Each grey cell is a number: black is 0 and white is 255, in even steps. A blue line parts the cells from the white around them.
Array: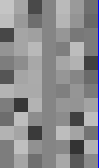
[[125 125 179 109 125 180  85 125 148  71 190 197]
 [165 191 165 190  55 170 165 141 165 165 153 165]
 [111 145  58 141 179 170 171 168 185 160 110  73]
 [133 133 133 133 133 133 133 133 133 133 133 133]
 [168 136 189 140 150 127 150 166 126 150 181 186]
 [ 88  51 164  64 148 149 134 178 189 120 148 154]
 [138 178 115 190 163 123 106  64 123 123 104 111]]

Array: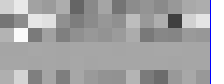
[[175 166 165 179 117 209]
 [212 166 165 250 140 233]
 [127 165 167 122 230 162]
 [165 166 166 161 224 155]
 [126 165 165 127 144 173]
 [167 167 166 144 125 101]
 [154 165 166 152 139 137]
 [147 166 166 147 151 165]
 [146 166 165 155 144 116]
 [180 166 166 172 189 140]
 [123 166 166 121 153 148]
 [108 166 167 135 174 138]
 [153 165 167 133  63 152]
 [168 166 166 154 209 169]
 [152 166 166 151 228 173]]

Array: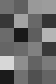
[[ 27 215 101 107  55 113]
 [113 142 107  25 163  96]
 [ 80  99 129  94 104 153]
 [100 123  57 181  52 156]]

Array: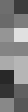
[[136  51  40 171 132 149 106 110]
 [ 87  96 181 182 131 224 125  60]]

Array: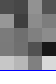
[[199 122 123 151  77]
 [183 112 111  63  71]
 [128  81 128 140 146]
 [217  23 140 125  83]]

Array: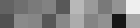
[[ 81  99]
 [138 111]
 [134 122]
 [ 87 130]
 [136  88]
 [172 184]
 [132 154]
 [145 121]
 [ 22 147]
 [166 239]]

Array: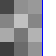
[[ 61 170 132  70]
 [107 119 193 144]
 [148 179 134 153]]
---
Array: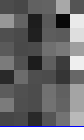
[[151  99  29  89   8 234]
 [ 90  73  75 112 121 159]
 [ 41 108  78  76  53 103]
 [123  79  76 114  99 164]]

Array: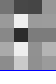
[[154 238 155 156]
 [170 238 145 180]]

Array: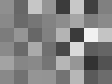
[[137 106 118 131 141 166 126 138]
 [138 106 170 112  72 218  94 101]
 [137 114 149 148 115 183  90 108]]

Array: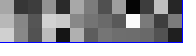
[[184 134  85 210 202 136 116 106  89 251 122  62 123]]

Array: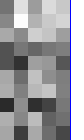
[[135 253 178 201 212]
 [ 82 119 102 119 126]
 [168 109 193 142 126]
 [ 42 142  47  67 120]
 [166  61 169 109  71]]

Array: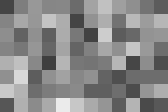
[[132 168 151 196 173  68 146 174 114 185 156 182]
 [132 119 150 102 164 100 129 167 144 197 153 109]
 [144 216  93 145 162 135 145  99  79 108 109 109]
 [ 86 176 139 170 235 199 170 149  92 180  74  88]]

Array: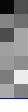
[[133 111]
 [160 166]
 [123 236]]

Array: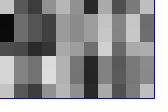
[[ 10 109  84  64 155 139 157 195 133 198 109]
 [ 77  73  42  53 169 157 111 209 105 170 173]
 [213 131 114 221 177 116  37 130  91 120 137]]

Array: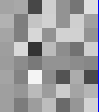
[[178 126 196 209 147 207 160]
 [158 217  51 187 141 114 207]
 [164 131 244 140  83 172  73]
 [159 124 157 189 106 150 211]]
